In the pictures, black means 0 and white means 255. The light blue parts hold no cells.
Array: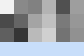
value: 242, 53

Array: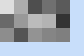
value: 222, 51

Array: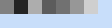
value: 207, 35

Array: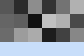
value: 193, 17

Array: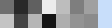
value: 236, 20

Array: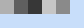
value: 198, 55

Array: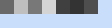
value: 212, 51
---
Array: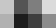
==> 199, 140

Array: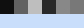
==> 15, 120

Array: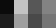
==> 11, 117

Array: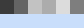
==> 59, 126

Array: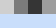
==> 207, 157

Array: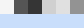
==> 245, 147
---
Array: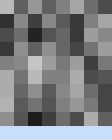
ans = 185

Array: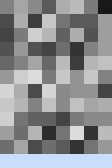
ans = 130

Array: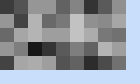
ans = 60

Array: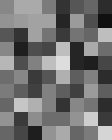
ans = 135

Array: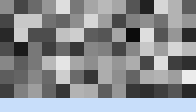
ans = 142

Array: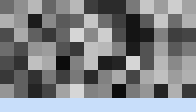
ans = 109

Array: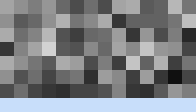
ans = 164

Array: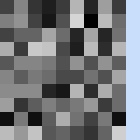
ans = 66
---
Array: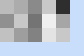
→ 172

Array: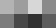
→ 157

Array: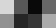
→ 88

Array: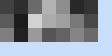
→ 46

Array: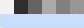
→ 46

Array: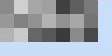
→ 207

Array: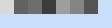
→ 98

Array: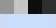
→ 197

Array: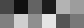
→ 16

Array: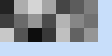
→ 173
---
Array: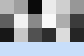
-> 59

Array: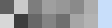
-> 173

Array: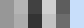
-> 93

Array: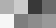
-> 106

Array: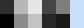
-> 126

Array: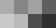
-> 95

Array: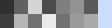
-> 89

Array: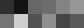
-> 151
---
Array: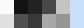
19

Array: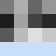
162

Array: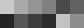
170

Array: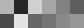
38

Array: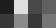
222

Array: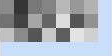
66
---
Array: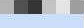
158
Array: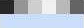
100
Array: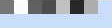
173
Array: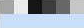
198
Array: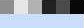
8
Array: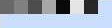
39
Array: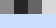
216
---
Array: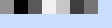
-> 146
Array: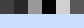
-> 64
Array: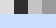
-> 221
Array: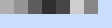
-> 176
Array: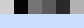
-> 207
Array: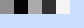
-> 143
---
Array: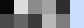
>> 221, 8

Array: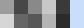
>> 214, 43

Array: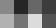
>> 220, 38

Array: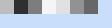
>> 245, 47

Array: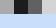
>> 212, 28

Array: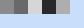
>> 214, 41
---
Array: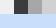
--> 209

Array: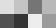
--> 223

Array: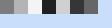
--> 208

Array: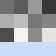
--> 228

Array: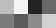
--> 210

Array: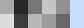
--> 198
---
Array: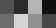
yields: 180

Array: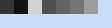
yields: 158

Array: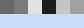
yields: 197

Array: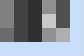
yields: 174

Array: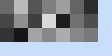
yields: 186

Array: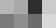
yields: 202

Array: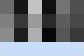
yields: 174

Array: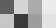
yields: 227
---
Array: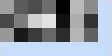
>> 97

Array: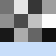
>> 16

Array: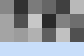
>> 80

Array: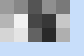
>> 175

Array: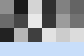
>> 220

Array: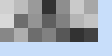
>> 65
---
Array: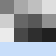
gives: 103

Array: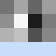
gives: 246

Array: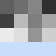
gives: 186

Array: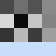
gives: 11

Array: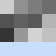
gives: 96

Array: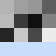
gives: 59
